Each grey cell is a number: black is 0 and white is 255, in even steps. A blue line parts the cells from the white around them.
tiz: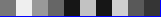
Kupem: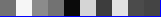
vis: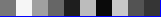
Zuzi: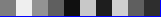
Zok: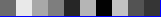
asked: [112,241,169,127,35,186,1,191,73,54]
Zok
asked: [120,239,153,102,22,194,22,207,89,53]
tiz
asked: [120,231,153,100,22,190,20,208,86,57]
tiz
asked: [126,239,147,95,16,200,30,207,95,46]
Zuzi

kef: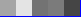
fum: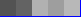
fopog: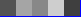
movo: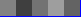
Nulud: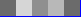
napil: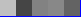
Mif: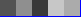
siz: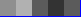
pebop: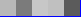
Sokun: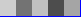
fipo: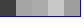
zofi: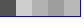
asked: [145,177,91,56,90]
siz
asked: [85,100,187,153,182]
fum
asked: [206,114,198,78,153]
Sokun
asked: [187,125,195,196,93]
pebop

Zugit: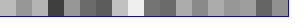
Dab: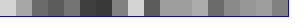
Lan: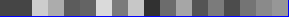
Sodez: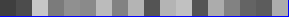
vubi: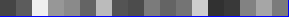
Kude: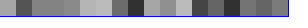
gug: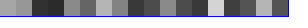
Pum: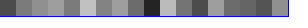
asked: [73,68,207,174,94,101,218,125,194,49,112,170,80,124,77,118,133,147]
Lan
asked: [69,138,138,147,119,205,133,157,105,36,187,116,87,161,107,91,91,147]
Pum
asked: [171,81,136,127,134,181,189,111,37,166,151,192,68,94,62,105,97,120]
Kude
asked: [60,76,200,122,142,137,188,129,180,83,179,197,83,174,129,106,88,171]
Sodez
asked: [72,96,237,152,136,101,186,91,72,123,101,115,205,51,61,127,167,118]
vubi

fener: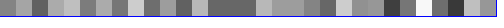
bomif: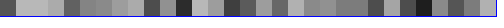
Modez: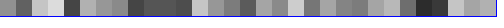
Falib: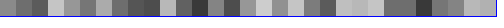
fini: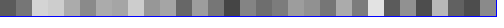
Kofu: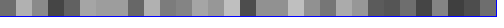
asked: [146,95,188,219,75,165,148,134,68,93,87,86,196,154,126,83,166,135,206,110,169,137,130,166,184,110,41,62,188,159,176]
Modez
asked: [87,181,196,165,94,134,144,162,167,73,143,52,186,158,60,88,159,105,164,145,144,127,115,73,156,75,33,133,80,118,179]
bomif

